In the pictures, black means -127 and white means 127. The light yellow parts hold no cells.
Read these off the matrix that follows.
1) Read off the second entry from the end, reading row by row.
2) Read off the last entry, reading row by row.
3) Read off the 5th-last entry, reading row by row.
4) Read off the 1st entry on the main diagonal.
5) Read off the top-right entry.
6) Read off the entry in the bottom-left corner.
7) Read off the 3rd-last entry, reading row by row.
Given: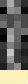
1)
14
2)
-96
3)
-81
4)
-38
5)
-81
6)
-96
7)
-26

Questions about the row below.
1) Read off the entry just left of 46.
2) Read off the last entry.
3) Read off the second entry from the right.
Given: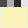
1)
-53
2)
102
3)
-84

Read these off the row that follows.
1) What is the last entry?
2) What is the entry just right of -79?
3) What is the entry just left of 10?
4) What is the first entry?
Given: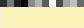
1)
-21
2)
-5
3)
-126
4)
-79

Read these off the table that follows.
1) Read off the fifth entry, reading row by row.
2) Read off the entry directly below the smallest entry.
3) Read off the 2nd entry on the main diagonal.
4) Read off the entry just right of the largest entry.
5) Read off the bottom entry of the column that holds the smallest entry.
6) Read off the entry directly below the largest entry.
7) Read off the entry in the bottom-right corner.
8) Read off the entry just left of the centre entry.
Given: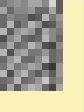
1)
38
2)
-34
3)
-21
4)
-34
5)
-58
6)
38
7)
38
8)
-7

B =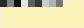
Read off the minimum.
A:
-111
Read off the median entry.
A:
-7
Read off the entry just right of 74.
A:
50

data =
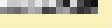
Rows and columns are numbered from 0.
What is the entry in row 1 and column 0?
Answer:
9
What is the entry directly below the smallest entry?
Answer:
-20
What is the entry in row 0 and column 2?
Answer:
73
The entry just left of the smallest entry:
-93
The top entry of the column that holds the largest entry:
117
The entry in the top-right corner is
-109

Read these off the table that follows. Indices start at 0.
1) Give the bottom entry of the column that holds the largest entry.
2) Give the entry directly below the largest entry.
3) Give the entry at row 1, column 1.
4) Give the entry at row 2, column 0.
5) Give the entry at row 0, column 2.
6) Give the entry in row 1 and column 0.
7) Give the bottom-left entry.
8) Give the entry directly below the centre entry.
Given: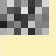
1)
70
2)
-69
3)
-41
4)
-27
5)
-11
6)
29
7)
45
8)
-69

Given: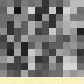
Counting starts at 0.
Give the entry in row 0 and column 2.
-46
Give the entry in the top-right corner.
59
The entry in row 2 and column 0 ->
-17
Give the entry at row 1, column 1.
59
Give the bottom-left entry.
10
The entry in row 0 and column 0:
-17
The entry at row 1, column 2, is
-108
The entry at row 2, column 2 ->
10
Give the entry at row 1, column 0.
-31
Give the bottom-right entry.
35
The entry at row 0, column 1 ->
-5
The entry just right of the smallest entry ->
10
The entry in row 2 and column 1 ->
-17
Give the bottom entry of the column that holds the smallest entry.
-46

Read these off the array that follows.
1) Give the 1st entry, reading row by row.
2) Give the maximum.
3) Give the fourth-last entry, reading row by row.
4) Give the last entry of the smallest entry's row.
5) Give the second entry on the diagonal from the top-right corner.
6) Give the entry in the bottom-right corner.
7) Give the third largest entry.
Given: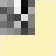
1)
44
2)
119
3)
17
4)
44
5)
-125
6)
-29
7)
92

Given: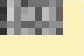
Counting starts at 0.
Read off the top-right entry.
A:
-13
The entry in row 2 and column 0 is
-68
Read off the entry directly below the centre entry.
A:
-28
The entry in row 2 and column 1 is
76
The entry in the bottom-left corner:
-80
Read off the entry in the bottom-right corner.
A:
-40
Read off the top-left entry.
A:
-54
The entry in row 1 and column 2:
1
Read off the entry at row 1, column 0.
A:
-80

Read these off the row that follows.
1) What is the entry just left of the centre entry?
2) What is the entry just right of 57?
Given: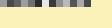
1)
-83
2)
-42

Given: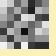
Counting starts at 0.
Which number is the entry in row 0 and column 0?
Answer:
97
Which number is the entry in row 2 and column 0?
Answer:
44
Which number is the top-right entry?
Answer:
4
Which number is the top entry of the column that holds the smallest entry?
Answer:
31
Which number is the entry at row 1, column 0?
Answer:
71
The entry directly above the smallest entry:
31
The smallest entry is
-112
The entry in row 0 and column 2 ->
-27
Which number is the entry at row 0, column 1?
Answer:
71
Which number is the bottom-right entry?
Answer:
-84
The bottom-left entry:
113
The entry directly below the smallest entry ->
18
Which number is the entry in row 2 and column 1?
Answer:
4
